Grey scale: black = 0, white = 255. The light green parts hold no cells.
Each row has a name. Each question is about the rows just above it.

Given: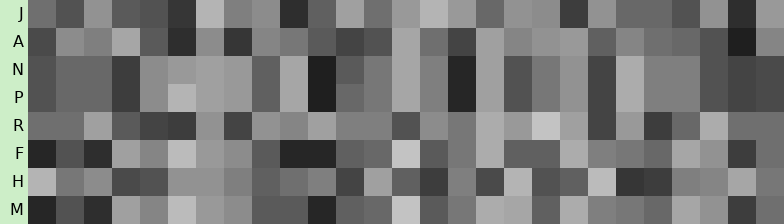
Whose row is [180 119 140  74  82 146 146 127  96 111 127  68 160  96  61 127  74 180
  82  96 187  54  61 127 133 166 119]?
H
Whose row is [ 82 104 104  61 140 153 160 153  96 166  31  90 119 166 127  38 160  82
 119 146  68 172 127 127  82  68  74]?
N

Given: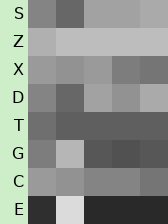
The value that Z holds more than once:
[189]
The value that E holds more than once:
[41]
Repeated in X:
[154]
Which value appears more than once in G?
[87]
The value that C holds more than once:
[132]
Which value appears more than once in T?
[95]

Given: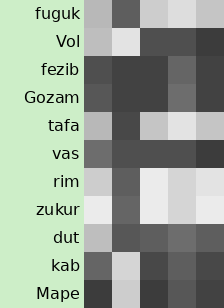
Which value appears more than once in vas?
[79]
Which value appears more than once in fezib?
[66]
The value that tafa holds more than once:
[197]
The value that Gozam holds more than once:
[66]
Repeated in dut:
[94]
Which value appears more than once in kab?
[72]
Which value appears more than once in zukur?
[235]

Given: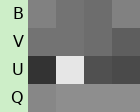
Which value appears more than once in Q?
[142]
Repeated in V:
[115]
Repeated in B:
[129]
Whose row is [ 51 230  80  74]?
U

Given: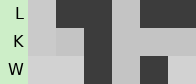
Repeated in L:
[60]
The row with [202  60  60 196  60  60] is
L
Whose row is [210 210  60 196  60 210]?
W
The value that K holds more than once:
[196]
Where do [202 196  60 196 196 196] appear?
K

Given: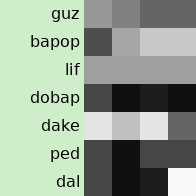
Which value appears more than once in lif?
[159]
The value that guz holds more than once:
[101]
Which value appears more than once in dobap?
[16]
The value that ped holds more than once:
[70]
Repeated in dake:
[228]
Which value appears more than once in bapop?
[200]
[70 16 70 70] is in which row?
ped

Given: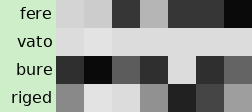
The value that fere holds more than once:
[54]
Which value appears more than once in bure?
[47]
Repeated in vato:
[220]
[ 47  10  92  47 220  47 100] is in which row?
bure

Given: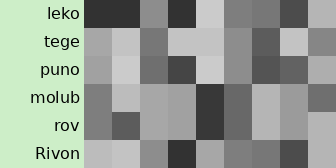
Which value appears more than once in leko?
[50]
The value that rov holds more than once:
[181]
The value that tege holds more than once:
[195]

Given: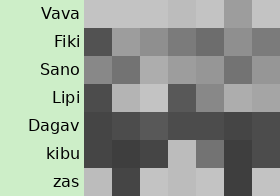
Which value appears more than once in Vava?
[195]
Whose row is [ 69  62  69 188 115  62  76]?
kibu
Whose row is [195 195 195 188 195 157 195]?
Vava

